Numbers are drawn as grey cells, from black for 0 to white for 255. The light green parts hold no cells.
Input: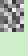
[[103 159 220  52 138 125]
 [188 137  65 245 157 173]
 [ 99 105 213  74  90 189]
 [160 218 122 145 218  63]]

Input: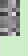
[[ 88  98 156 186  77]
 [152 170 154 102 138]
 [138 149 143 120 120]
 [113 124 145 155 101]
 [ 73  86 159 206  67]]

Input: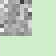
[[180 234 161 173 182  63 158 124]
 [182 225 170 139 161 198 145 235]
 [178 182 156 155 189 212 136 140]
 [108 187 157 180 182 155 143 217]
 [152 143 153 168 147 135 157 161]]

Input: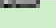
[[108 192 145 107 159 154 145 147 150  65]]

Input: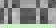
[[168  91 169 100  99 158 159 160 160  94 177 161  96  91]
 [ 82 167  92 175 169  89  93  87 101 171  94  93 171 178]
 [ 85 197  84 190 173  81  81  83  73 195  58  81 180 168]]

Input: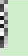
[[189 107]
 [ 75 211]
 [ 22 177]
 [ 32 191]
 [246 119]
 [ 72 198]]

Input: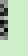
[[150 143]
 [125  33]
 [156 192]
 [ 52 134]
 [ 45 102]]

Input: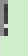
[[141 142]
 [141  54]
 [143  63]
 [140 221]
 [144  63]]
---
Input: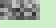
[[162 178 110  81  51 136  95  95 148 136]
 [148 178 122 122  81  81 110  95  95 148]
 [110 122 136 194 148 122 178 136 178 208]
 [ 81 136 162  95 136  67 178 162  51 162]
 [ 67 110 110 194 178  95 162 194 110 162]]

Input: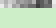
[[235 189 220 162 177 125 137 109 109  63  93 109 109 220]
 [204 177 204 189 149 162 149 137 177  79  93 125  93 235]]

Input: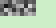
[[141 127  75 168 115 102  63 102  87]
 [127  87 197 141 168  87 141 184 155]
 [102  20  63 102 168 184  50 212 127]
 [ 75 197 141  50 127  63 184 115  75]]

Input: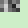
[[140 208 101  34 180]
 [114 166  72 128 101]
 [ 86 195 114  86  59]]

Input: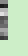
[[224 197]
 [182 182]
 [166 166]
 [136 136]
 [123 152]
 [107 107]
 [ 94 123]
 [ 82  94]
 [ 56  69]
 [ 29  42]]

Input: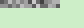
[[148 148 107 148 119 189 162 162  92 201 107 107 177 162  92]
 [ 92 119 189 135 177 135 162  80 201 107  66 135 148 177 177]]

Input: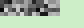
[[146 118 185 185 118 213 118  77 197 146  24  24 173 185 173]
 [ 77  49  24 146 118 106 161 132  37  90  90 197 146 146 173]
 [ 65 132 118 173 197 161 161 106 106  77  90  37 185 185 161]
 [  8 213 106  65 197  49 132  65  77   8 185 106  90  77  90]]

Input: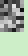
[[213 117 197 185  70  57]
 [185 197 213 101 213 145]
 [145 117  86  27 117 185]
 [132 132  86 197 197  14]
 [117 172 132 117  41  41]
 [101  27  86  57  70 172]
 [ 70  41 101 145 213 185]
 [ 57 172  86 227  70 160]]
